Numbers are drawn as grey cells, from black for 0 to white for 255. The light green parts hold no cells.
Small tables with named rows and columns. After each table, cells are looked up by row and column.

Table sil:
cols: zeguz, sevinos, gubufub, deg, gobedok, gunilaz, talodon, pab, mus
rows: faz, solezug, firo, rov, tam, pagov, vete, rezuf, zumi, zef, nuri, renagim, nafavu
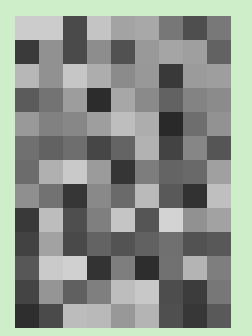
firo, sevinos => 145
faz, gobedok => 163
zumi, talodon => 211
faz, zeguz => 204
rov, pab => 131
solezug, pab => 159
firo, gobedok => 139
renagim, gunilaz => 200
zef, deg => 99
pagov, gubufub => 110
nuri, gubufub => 208
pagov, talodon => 67
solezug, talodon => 165
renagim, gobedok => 189
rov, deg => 44
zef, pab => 82
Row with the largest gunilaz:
renagim

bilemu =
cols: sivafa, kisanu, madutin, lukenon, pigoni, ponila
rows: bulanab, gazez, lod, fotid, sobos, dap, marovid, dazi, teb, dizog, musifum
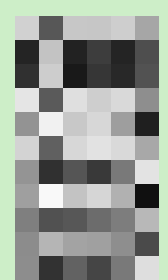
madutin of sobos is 200
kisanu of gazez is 195
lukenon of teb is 108
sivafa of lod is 48
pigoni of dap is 217
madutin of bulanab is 199
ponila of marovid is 227
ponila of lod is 82
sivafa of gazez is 36
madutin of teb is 87
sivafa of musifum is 141
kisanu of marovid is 48
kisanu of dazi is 249
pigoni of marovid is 121
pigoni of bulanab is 206
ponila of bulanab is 166

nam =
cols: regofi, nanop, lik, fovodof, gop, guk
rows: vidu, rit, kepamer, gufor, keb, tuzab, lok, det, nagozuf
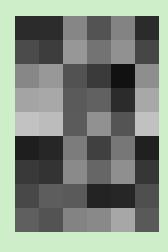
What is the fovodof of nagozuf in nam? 137
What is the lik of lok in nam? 138
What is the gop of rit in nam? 145
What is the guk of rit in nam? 70
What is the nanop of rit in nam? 61
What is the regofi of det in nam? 72
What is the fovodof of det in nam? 35
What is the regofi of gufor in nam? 164
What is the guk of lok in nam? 54
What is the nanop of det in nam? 93
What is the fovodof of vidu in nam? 83
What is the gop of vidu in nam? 131
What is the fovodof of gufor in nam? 97
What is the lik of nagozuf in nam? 131
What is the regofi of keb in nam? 194
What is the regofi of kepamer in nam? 135
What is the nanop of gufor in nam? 168
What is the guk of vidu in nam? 43
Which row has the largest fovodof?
keb

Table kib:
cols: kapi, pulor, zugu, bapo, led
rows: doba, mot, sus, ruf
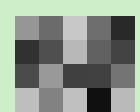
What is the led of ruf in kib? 186
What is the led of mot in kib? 67
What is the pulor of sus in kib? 153
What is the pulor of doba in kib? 107
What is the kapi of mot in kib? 49
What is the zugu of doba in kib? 200
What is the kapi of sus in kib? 75
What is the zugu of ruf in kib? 192
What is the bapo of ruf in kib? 16
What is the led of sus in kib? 116
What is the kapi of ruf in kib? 190
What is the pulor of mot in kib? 79
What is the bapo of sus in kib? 65
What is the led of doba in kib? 41
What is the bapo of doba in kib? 110
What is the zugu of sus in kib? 64
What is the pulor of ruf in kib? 130
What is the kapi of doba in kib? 150

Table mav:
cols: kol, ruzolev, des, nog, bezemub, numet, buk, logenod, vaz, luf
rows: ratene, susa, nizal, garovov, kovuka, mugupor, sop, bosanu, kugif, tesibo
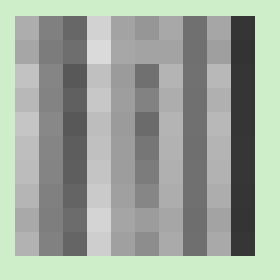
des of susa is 110
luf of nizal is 53
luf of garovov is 53
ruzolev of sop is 132
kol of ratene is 173
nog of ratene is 210
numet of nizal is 112
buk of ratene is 168
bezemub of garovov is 158
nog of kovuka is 189
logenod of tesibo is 111
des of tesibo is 101
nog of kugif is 212
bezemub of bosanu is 160
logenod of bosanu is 112
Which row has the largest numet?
susa

